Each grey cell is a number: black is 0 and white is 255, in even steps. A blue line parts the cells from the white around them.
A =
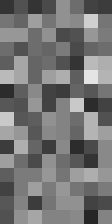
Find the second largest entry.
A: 208
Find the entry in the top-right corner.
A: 60
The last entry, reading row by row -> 131
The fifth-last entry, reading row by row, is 131
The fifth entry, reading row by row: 145
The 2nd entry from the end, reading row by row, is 38
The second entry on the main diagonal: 101
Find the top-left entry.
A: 52
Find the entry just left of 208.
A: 137
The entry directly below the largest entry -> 87
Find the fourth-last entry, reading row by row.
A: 131
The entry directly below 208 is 151
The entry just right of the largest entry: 180
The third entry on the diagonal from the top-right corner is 81
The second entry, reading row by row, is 81
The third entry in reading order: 52
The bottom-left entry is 81
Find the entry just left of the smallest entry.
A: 137
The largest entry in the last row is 166
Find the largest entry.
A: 228
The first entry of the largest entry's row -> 186

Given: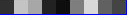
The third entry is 167
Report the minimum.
14
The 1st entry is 48

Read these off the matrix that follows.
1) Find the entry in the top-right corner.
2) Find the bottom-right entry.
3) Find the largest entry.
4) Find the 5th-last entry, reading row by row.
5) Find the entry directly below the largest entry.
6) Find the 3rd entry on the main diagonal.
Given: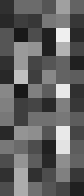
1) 99
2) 32
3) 239
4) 172
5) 179
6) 77

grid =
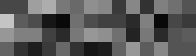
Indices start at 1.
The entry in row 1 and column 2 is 71
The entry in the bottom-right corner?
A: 84
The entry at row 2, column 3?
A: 77
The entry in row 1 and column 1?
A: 71
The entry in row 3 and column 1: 151
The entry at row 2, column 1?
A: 196
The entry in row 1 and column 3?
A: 159
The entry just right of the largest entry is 92
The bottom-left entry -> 99

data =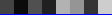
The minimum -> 11
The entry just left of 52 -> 149

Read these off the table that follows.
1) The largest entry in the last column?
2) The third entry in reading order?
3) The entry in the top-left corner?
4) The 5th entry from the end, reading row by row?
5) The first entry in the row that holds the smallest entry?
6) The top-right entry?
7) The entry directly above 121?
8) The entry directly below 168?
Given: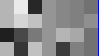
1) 143
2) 39
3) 181
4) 193
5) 31
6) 114
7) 193
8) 128

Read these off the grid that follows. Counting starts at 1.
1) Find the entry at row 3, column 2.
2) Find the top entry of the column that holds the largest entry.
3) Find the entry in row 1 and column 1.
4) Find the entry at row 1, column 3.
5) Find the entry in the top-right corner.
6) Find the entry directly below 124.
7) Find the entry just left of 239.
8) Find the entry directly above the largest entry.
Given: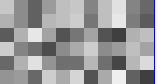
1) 177
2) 225
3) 199
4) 97
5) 104
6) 177
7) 170
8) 70

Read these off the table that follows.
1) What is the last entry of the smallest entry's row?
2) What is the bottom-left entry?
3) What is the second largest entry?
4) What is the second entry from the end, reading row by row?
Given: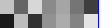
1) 228
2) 26
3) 215
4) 131
